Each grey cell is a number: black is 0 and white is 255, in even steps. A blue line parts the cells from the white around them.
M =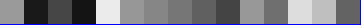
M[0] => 154
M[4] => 235
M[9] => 68
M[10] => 152

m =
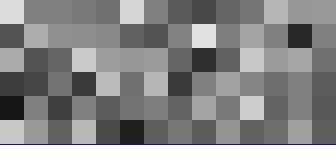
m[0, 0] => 220
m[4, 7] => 99
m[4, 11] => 98
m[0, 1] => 127
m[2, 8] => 48
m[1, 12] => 40
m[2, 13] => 112
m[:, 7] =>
[89, 130, 101, 59, 99, 119]
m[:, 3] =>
[122, 141, 201, 59, 127, 184]
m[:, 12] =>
[150, 40, 166, 127, 129, 159]
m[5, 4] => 73
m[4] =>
[22, 128, 62, 127, 92, 115, 125, 99, 163, 122, 205, 98, 129, 88]
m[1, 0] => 83
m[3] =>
[61, 70, 115, 59, 186, 113, 183, 59, 127, 161, 132, 111, 127, 92]
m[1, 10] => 164
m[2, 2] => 102
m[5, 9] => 149
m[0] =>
[220, 127, 128, 122, 113, 214, 129, 89, 71, 101, 116, 183, 150, 152]
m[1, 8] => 224
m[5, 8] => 91

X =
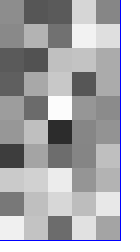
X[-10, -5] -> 141
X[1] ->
[137, 179, 113, 242, 223]
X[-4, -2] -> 133
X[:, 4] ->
[134, 223, 171, 171, 139, 147, 191, 179, 232, 164]
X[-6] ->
[157, 107, 252, 150, 139]
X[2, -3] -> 192
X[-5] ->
[151, 191, 44, 134, 147]
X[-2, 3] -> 189
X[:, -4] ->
[86, 179, 82, 168, 107, 191, 164, 209, 191, 195]
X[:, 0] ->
[141, 137, 90, 95, 157, 151, 61, 202, 120, 240]

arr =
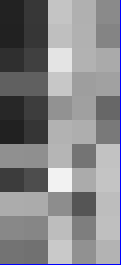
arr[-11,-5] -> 34
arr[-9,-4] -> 64
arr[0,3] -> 176
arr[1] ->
[33, 54, 191, 177, 132]
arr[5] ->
[33, 53, 178, 174, 121]
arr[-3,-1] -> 189
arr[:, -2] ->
[176, 177, 178, 158, 160, 174, 116, 171, 85, 126, 145]
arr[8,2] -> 141
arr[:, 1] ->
[55, 54, 64, 96, 61, 53, 143, 77, 171, 134, 113]
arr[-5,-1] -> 194
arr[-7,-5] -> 39

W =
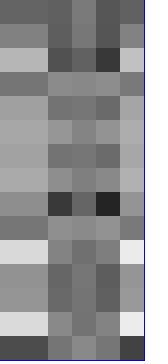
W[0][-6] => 100
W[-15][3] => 122
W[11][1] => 146
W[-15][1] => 100
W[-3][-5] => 149
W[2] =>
[182, 182, 81, 97, 56, 193]
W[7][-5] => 170
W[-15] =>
[100, 100, 96, 122, 86, 97]
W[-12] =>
[117, 117, 139, 136, 141, 121]
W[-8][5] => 177
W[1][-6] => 129
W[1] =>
[129, 129, 94, 119, 85, 130]
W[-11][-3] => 118
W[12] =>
[149, 149, 105, 116, 96, 153]
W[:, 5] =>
[97, 130, 193, 121, 165, 173, 167, 177, 148, 121, 235, 149, 153, 236, 66]
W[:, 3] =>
[122, 119, 97, 136, 118, 132, 118, 127, 101, 138, 112, 118, 116, 115, 137]
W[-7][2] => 57
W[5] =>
[167, 167, 150, 132, 147, 173]
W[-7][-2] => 36
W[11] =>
[146, 146, 102, 118, 93, 149]
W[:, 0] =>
[100, 129, 182, 117, 160, 167, 162, 170, 142, 118, 217, 146, 149, 218, 76]
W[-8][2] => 142

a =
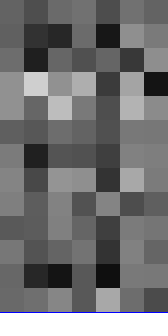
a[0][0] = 99
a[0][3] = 113
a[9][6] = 117
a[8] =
[127, 93, 130, 82, 132, 77, 95]
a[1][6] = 122
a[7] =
[132, 72, 148, 143, 51, 168, 123]
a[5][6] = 119
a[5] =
[95, 87, 109, 99, 80, 120, 119]
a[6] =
[123, 32, 84, 81, 63, 129, 126]
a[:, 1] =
[78, 50, 31, 207, 102, 87, 32, 72, 93, 92, 83, 39, 111]
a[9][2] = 128
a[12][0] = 105
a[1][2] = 39
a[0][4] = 77
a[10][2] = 100
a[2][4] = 101
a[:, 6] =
[99, 122, 142, 20, 139, 119, 126, 123, 95, 117, 101, 120, 75]
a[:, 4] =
[77, 23, 101, 59, 78, 80, 63, 51, 132, 63, 51, 15, 168]
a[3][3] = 174
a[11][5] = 121

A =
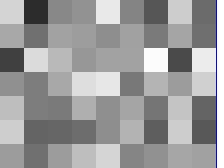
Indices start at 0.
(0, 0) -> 212
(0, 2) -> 136
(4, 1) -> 125
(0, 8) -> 107
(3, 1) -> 125
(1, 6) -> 122
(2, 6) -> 252
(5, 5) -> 179
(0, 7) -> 205
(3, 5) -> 120
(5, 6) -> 94
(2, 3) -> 151
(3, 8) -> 208
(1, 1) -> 112
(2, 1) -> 219
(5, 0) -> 206
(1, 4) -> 142
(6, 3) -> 190

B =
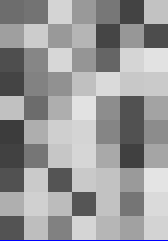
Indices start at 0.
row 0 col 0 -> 109
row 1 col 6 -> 76
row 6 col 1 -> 118
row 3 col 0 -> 68
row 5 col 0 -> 60
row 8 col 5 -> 117
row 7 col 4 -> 194
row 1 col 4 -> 69
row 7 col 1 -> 202
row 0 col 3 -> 153
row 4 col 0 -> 193
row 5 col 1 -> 174
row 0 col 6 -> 194
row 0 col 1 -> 115
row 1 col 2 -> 153
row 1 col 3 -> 181
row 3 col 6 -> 202
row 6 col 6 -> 165
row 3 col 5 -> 200
